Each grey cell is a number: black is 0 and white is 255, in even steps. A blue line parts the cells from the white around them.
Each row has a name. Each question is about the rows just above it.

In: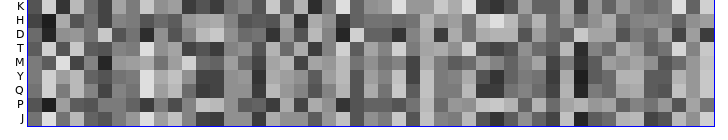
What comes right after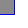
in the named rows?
[131]
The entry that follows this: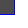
[131]
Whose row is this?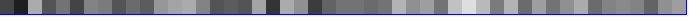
H
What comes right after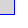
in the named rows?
[131]

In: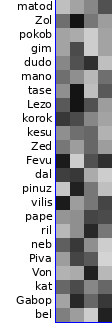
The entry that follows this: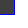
[56]
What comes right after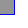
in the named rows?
[143]
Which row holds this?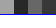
Gabop
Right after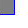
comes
[157]
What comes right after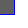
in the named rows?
[56]

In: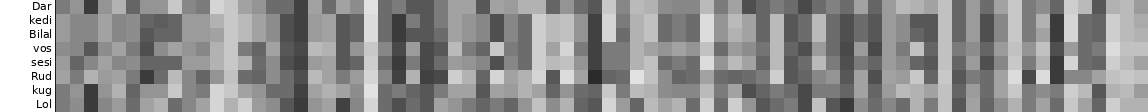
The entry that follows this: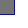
[186]
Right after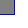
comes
[108]
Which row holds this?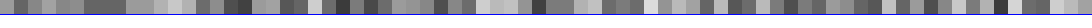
sesi
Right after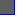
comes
[101]

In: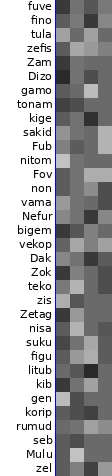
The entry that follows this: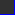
[106]
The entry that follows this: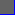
[167]

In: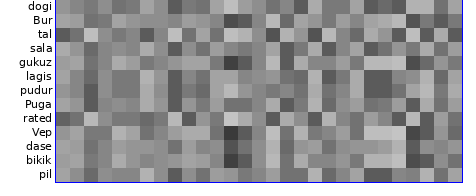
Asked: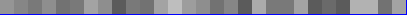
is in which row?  dogi
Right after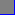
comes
[178]
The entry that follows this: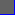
[114]

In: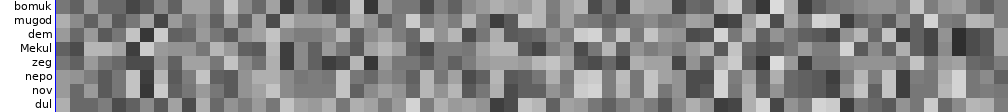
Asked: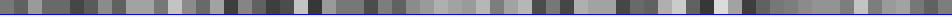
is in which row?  bomuk
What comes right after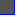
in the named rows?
[211]
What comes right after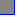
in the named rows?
[97]
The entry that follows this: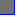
[175]
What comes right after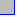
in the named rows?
[119]
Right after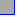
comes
[125]

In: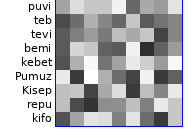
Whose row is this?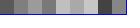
tevi
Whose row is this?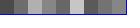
teb
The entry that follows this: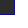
[97]
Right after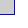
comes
[155]
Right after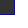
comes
[142]

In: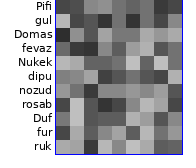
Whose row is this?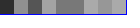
Domas
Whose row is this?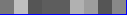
Duf
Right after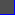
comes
[136]
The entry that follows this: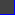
[85]
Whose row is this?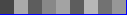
fur
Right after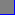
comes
[136]
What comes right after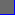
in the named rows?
[58]

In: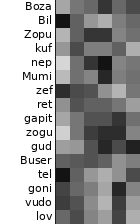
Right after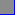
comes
[180]
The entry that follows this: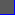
[82]

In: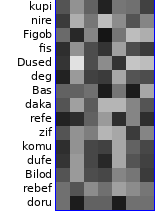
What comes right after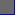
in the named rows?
[40]
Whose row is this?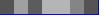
daka
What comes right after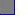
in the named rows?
[181]
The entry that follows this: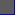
[181]

